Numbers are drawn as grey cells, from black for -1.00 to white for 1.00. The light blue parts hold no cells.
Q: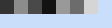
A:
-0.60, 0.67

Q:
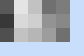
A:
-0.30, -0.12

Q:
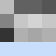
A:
0.48, 0.38

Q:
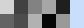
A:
0.66, 0.20

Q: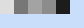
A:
0.74, -0.78

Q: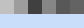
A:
0.51, -0.22

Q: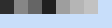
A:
-0.65, 0.52

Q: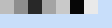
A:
0.48, 0.83

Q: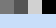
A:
-0.06, -0.99

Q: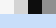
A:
0.93, 0.12
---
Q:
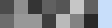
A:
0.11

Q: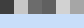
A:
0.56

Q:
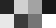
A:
0.63

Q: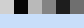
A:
-0.96

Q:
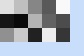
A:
0.50

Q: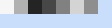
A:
0.39

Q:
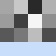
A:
0.57

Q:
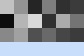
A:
0.16
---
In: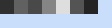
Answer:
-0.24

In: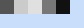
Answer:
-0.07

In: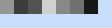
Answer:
0.07

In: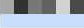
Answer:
-0.06

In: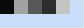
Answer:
-0.31

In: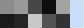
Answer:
0.20

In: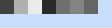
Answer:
0.03

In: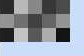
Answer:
0.35

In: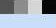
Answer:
-0.35
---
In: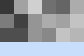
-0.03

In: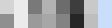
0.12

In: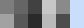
0.27

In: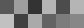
0.51

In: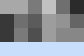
-0.56

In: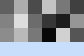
0.02

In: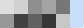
0.19

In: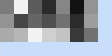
0.15

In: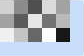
0.27
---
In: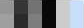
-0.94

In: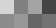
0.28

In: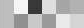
0.30

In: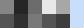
0.82

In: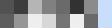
-0.61

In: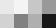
0.56

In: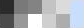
0.53

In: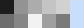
0.54

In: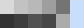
0.24
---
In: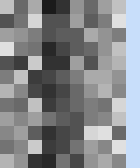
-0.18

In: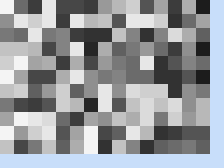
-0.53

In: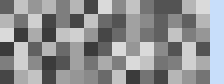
-0.35

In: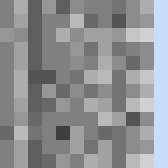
-0.10

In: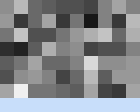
0.02

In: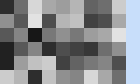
-0.22

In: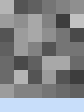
-0.08
